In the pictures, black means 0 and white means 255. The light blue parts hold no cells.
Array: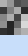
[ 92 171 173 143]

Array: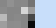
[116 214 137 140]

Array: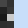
[49 34]

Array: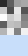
[168 231 204  95]

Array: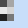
[166 233]

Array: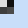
[15 62]

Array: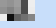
[238  75  97]
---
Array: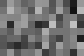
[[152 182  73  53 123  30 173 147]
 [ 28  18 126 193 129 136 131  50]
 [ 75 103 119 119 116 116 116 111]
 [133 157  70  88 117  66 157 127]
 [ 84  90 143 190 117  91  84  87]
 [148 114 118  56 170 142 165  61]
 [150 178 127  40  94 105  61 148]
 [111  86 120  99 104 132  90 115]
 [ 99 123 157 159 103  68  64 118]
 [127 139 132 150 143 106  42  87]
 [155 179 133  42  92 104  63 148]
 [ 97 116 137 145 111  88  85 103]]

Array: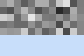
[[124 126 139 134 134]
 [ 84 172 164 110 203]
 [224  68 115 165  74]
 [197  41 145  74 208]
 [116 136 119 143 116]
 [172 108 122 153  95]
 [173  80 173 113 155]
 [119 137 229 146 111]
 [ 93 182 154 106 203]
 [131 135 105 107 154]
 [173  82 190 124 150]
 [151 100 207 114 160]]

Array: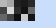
[[ 40 102  21]
 [ 26  18 203]
 [ 34  46  14]
 [166 218  67]
 [183  67 102]]

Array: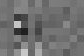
[[121 114 108  99 119  98 114 114]
 [115 120 115 109 104 128 105 111]
 [122  94 103 136 115 110 124  93]
 [124 113 107 103 118 112 121 116]
 [125 113 102  99 118  99 129 111]
 [104 111 112 100 117 112 103 119]
 [132 122 100  81  68  91 153 171]
 [106 120 114 115 107 113 110 105]
 [134 133  69  84  32  95 143 199]
 [126 136  58 196  47 128  86 145]
 [109 113 112 105 112 111 106 111]
 [120 115 120  98 117 119 113 129]]

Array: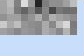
[[189 112 140 123 128]
 [160 110 152 216 179]
 [143 119 161 189 137]
 [144  74 175 137 158]
 [125 135 131 170 171]
 [ 36  87 173 137 135]
 [154 130 148 142 146]
 [220 100 131 149 151]
 [129 122 160 190 136]
 [187 176 160 170 150]
 [164 163 146 202 160]]

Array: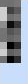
[[119  91 119  56  99 110  44 107  44]
 [112  66 110  13  85 102   2  96   3]
 [114 207 207 141 116 115 180 205 111]]
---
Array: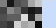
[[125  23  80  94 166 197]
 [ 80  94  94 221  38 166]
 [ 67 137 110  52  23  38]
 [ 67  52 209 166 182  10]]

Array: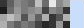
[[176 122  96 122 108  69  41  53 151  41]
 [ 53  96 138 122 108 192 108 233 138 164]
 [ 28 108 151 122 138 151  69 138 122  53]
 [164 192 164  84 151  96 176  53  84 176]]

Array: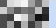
[[ 75 160  49 176  61 119 205]
 [205 135  90 119 105 191  49]
 [ 90 217 229 244 160 105 191]
 [ 75  61 244 217 119  18  34]]

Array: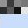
[[ 44  89  18 230]
 [147  60 135 119]]

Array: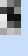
[[237  17  17]
 [222 100  61]
 [208 126  88]
 [ 61  31 138]
 [164 193 177]]

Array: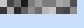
[[ 54 168  40  97 141 109 182 197  82  69 141]
 [197  69 109  26 125 156 125 125 168 156  82]]

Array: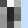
[[149  38 105]
 [163  38 119]
 [ 77 247 177]
 [149  65 190]]

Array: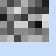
[[166 193  71 154 178 178 139]
 [ 29 125  97  56 178 166 220]
 [139  71 110 178 125  85  29]
 [110  85 139 139 125  97 125]
 [154  85 208 208  71  15 208]
 [ 97 166 220 139  71  56  56]]
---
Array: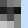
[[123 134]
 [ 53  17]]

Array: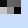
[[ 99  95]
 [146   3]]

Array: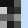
[[17 88]
 [32 49]]

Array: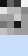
[[ 99  53]
 [186 182]]

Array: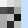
[[218 204]
 [ 61 164]]

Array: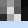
[[156 102]
 [218  87]]

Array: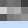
[[118 109]
 [166 176]]

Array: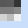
[[ 90  52]
 [126 137]]

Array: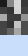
[[136 214]
 [ 53 212]]
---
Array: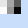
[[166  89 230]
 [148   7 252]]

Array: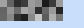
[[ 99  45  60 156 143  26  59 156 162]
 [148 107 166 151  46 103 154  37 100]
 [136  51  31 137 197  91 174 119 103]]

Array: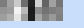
[[162 202 109  35 210  99 161 117 125]
 [155 243 185  27 139 115 125 131 148]
 [175 229 157  29 166 129 153 127 158]]

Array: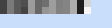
[[122  89  79 156 103 111 157 127 132 172  30 211  66]
 [122  89  68 156 103 148 157 129 132 172  30 247  66]]

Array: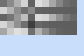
[[138 176 211  97 221 206 167 133 108 100 113]
 [179 141 112 138  98  96  95  95  95  94 212]
 [117 151 191  97 219 212 177 145 119 104 100]
 [182 144 112  62 103  97  95  94  94  94 214]
 [204 223 213 110 178 140 113  99  95  94 165]]

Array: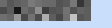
[[ 86  96 101 122 112 106 105  83  89 120  54  89 107]
 [ 92  23 107  94 142  61  83  86 114  82  99  94  74]
 [103 150  74 114  75 173  94  72 111 194  85  93 111]]
